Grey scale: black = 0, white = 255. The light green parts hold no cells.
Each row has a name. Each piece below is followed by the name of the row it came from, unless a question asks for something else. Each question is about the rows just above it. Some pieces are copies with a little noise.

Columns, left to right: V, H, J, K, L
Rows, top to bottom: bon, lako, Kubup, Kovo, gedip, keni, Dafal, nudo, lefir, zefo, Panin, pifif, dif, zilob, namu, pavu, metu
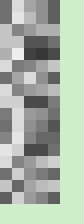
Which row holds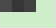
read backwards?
gedip
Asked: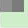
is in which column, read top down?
K
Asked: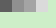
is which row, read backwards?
bon

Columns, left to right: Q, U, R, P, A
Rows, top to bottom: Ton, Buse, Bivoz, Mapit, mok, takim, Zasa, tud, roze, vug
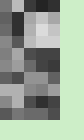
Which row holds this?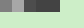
mok
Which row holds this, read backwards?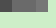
vug
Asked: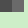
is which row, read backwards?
vug

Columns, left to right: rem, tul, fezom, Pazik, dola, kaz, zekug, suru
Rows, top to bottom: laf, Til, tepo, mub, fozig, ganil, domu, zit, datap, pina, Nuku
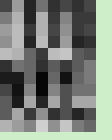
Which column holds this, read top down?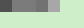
suru
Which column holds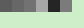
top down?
zekug
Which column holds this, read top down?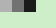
tul
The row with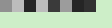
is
mub

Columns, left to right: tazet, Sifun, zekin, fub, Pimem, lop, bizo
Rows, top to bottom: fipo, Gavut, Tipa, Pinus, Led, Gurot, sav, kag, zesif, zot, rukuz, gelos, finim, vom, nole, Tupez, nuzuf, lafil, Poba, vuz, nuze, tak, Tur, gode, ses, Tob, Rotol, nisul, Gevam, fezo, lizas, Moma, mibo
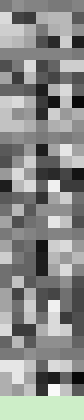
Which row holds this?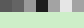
finim
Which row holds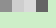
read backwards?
lizas

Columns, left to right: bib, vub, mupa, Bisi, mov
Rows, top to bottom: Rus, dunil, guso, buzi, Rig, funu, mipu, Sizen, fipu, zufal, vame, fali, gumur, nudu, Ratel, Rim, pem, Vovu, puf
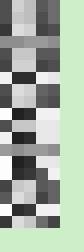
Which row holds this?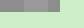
buzi
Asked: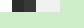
Vovu
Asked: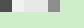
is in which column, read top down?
mov
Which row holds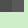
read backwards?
fipu
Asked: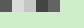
pem
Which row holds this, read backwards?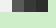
Ratel

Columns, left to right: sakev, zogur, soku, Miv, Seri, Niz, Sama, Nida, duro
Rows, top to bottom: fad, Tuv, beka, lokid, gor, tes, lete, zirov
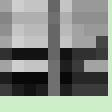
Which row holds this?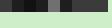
zirov
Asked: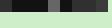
gor
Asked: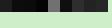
lete

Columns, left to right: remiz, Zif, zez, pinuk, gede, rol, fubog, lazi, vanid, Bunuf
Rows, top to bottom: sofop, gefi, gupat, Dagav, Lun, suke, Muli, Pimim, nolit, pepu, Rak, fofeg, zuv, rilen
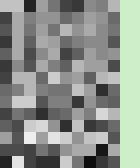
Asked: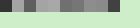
Dagav
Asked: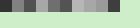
suke
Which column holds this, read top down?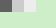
zez
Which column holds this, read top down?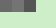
Bunuf
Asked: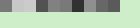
nolit

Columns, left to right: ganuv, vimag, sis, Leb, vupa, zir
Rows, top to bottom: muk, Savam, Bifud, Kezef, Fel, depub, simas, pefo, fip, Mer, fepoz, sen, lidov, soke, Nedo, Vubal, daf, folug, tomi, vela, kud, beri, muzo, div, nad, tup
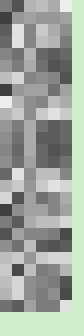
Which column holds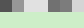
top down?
vimag
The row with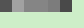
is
vela
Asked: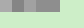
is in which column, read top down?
sis
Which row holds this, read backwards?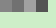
daf
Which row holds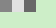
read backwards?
Kezef

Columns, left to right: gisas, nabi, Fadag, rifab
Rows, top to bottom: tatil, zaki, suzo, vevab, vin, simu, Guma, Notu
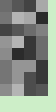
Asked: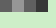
Guma
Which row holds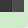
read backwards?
Guma
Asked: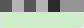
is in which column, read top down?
nabi
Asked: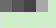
tatil
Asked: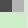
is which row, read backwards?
Notu
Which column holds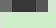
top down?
rifab
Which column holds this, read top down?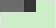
rifab

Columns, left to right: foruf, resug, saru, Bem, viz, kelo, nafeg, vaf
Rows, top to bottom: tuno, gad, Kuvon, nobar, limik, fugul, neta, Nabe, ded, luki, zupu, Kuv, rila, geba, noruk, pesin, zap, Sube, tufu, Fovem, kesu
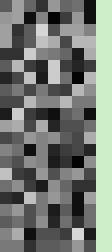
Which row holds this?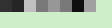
zap
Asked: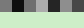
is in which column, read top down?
vaf
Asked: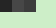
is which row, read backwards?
rila
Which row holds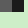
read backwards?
Sube
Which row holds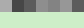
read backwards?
Kuv
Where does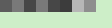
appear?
Nabe
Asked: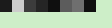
luki

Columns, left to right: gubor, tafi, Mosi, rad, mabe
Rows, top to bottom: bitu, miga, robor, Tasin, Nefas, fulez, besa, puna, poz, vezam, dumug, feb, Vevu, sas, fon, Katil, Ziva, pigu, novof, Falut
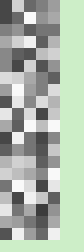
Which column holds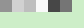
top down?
tafi
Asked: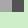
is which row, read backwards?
novof
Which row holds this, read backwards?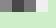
feb

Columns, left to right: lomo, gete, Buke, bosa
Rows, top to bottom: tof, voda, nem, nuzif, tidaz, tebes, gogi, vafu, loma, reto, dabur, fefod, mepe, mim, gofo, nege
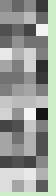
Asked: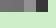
gogi
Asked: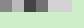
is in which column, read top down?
Buke

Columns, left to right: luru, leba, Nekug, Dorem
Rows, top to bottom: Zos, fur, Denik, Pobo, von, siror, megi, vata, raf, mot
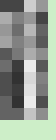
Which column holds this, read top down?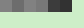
leba
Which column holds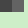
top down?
Dorem
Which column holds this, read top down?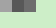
luru
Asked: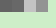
mot
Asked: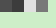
vata

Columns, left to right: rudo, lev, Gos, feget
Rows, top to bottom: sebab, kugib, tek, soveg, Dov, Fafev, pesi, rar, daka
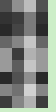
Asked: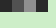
pesi
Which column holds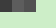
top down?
lev
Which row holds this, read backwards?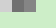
rar
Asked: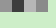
Dov
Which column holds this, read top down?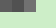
lev

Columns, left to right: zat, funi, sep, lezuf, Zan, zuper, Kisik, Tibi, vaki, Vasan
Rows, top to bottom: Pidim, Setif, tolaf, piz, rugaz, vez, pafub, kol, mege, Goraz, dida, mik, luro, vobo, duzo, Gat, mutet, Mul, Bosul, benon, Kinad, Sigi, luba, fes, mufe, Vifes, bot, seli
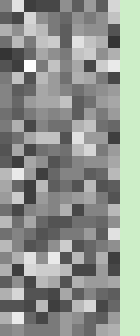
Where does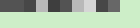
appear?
Vifes
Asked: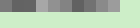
kol
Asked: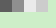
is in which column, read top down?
Zan

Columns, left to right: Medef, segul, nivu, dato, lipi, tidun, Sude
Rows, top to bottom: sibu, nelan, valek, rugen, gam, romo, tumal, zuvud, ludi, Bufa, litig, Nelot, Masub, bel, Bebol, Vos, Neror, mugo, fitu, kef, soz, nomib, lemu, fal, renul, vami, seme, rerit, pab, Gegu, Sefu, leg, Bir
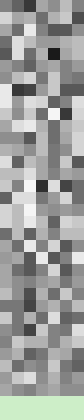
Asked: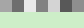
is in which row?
soz
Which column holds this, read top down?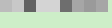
Medef
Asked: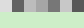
bel
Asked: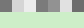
Neror
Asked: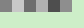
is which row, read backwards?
renul
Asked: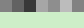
sibu

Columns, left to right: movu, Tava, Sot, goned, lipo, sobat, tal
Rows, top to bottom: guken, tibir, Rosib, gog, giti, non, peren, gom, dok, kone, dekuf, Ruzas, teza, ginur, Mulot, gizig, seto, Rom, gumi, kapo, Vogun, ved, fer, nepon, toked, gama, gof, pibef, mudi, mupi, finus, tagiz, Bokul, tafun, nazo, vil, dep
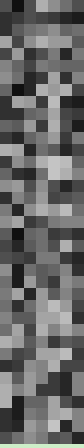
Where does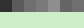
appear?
Rosib
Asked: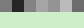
Rom
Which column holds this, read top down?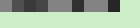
tal
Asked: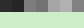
nazo
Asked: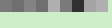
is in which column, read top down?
movu

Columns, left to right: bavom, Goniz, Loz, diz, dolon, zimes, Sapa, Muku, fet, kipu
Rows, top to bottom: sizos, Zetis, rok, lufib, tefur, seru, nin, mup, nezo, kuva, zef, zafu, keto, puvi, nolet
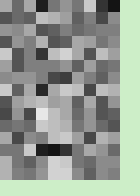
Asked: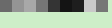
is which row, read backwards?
keto
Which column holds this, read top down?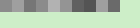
kipu

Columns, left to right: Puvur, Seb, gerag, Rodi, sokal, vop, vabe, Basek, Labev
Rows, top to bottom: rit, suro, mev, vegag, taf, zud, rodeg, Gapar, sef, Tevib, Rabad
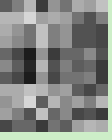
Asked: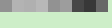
Gapar
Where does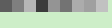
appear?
rit
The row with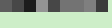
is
rodeg
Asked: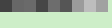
Rabad
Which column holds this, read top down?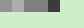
sokal
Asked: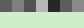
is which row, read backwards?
zud

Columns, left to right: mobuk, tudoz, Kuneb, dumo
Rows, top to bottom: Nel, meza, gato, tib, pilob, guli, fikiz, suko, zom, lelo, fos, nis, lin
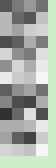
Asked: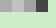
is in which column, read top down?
Kuneb
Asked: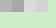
gato
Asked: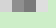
pilob
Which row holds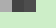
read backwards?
zom

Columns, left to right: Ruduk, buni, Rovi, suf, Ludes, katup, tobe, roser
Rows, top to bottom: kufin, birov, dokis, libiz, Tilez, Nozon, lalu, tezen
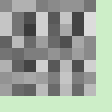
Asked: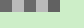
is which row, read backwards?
tezen
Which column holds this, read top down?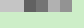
Ruduk
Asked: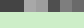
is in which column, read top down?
tobe
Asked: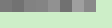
Tilez
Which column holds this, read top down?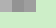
Ruduk

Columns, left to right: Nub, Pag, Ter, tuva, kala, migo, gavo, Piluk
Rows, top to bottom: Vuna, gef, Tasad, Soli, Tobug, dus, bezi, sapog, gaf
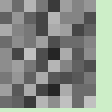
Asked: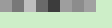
Vuna
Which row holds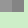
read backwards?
Vuna

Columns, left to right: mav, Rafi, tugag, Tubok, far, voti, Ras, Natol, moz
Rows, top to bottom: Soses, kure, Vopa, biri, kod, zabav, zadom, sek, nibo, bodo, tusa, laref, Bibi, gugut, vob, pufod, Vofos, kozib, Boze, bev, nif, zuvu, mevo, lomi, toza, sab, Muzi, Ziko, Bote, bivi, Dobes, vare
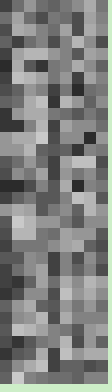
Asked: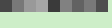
mevo
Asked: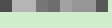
bev

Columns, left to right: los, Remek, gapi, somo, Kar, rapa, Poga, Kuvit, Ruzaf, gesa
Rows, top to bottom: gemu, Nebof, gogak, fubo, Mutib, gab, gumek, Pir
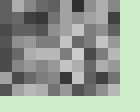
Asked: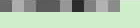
gemu
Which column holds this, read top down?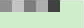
Ruzaf

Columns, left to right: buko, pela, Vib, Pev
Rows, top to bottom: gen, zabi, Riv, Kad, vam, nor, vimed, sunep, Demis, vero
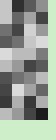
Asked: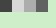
sunep
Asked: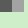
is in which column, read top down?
Vib
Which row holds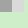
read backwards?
sunep
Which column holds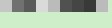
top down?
buko
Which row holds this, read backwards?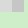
Kad
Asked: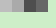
nor
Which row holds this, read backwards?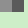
gen

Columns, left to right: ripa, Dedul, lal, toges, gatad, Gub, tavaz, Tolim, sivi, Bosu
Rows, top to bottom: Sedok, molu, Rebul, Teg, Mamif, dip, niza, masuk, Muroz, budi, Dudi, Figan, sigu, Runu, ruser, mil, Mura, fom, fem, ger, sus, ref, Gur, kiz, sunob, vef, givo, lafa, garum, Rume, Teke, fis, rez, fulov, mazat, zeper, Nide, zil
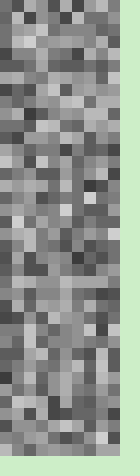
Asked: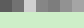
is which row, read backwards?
fom
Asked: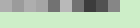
mil
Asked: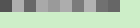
vef

